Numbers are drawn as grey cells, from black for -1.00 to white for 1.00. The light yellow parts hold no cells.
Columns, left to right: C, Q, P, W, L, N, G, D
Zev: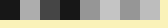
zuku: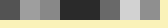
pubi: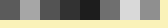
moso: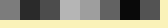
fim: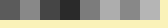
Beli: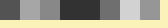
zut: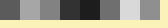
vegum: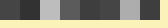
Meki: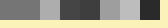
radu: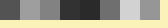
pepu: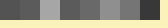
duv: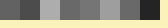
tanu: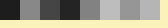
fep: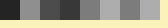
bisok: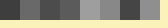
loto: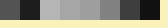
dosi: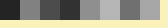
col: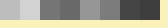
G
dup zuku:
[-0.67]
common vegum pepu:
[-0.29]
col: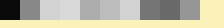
G
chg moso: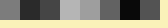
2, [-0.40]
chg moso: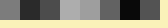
3, [0.42]

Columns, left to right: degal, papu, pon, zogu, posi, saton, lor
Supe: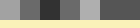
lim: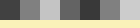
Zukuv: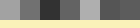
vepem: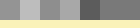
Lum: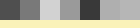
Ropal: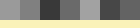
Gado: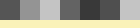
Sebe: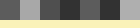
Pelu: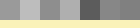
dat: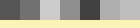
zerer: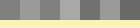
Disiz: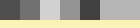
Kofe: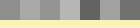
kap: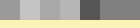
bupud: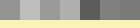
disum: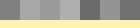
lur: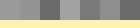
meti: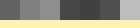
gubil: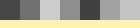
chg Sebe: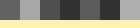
0, [-0.28]
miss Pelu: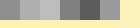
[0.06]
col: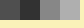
saton

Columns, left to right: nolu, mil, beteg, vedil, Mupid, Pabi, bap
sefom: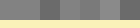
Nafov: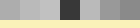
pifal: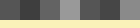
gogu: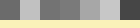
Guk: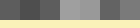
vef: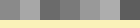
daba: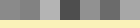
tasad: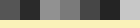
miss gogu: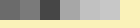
[-0.10]
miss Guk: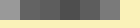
[0.25]
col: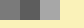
bap
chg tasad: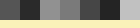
6, [0.56]

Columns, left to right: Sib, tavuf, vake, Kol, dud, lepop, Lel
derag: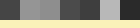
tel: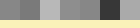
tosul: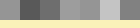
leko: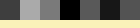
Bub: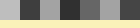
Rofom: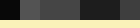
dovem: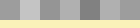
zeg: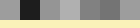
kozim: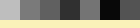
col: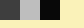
Sib
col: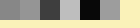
Sib
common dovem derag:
[0.17]
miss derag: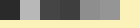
[-0.41]
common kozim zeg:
[-0.09]
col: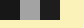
lepop
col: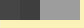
Lel

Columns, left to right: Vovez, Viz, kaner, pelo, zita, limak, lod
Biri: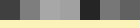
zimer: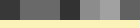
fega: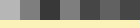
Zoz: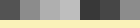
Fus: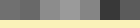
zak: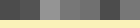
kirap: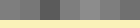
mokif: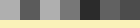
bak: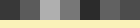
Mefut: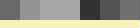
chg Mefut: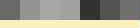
3, [0.31]
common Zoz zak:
[-0.35]
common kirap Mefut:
[-0.12]
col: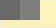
Viz
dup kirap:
[-0.01]
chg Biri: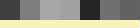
5, [-0.07]
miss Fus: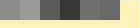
[0.04]

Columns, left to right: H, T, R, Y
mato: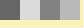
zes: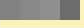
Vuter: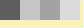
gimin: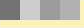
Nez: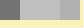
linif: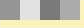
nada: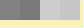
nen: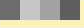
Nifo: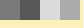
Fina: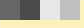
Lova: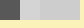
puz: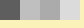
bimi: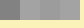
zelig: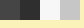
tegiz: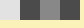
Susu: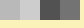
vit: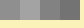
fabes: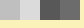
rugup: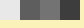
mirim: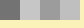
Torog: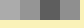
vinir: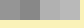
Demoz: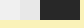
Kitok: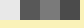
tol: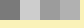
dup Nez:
[0.50]
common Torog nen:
[-0.26]
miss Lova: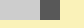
[0.66]

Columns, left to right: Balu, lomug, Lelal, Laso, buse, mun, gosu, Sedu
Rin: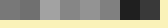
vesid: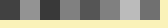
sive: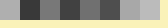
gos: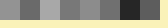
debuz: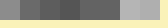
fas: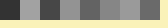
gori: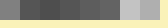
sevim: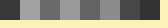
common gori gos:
[-0.27]
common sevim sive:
[-0.55]

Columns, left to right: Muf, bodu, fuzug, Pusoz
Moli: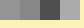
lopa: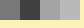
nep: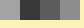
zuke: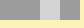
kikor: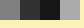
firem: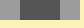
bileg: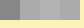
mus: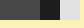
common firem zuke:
[0.22]
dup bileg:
[0.34]
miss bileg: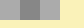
[0.40]
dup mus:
[-0.44]

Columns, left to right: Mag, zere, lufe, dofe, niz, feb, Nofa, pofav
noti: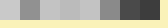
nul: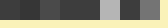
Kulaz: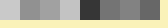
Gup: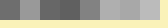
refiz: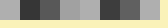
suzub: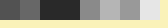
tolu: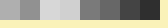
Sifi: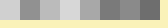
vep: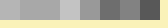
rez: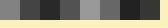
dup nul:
[-0.52]
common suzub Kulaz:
[-0.19]
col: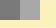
niz
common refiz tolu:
[0.37]
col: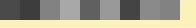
Nofa

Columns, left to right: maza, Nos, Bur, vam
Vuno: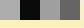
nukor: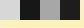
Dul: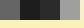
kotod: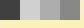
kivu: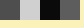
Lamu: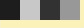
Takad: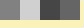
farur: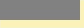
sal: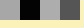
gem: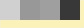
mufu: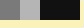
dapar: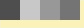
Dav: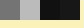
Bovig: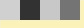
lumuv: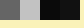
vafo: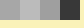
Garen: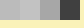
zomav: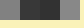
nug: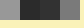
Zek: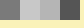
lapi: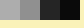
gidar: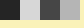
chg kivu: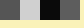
0, [-0.39]
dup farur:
[0.01]
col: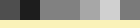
maza
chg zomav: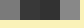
0, [0.01]
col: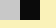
Bur
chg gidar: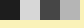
0, [-0.71]
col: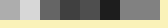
maza

